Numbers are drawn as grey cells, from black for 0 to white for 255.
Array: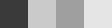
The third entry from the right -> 202
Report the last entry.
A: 229
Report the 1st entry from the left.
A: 58

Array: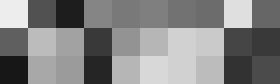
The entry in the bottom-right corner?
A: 75
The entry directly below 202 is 188
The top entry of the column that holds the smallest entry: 237
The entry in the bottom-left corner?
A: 23
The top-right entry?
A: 102
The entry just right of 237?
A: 81
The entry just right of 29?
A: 133
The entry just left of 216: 182

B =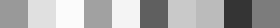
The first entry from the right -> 124
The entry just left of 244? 161
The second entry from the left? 224

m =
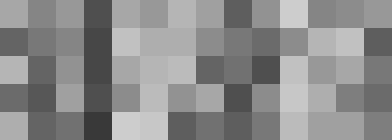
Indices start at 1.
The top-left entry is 167
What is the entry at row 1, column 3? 152
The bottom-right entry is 126
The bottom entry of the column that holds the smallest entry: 57
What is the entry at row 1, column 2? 133
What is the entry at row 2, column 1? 100
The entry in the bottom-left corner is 174
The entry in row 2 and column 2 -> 120
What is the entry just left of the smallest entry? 113
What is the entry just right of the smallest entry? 205
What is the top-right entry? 152
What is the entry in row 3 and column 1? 181

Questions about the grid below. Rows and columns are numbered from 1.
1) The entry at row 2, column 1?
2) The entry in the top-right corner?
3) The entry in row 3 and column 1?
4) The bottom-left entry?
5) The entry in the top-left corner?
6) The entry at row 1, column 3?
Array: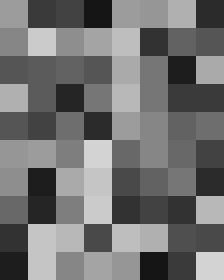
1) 134
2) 43
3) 85
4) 29
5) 156
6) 66

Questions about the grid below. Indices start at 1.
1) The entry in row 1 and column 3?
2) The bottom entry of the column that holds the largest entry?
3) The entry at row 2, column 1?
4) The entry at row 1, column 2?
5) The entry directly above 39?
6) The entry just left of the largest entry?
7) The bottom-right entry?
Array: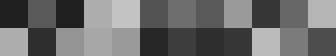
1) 32
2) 154
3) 174
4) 89
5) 83
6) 174
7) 77

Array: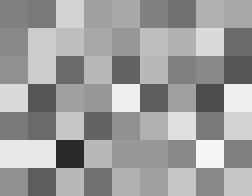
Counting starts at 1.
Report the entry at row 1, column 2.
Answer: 121
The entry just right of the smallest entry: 184
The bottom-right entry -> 198
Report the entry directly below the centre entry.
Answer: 144
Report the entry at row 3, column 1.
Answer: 144
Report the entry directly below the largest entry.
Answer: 136
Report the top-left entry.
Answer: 128
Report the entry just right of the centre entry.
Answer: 93
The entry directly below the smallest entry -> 184
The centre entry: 239
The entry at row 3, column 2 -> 204
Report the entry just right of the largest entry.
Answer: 128
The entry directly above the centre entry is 99
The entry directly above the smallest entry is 198
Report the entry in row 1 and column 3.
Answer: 210
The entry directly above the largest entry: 121
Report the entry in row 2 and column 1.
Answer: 136
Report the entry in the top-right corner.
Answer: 168
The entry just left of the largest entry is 136
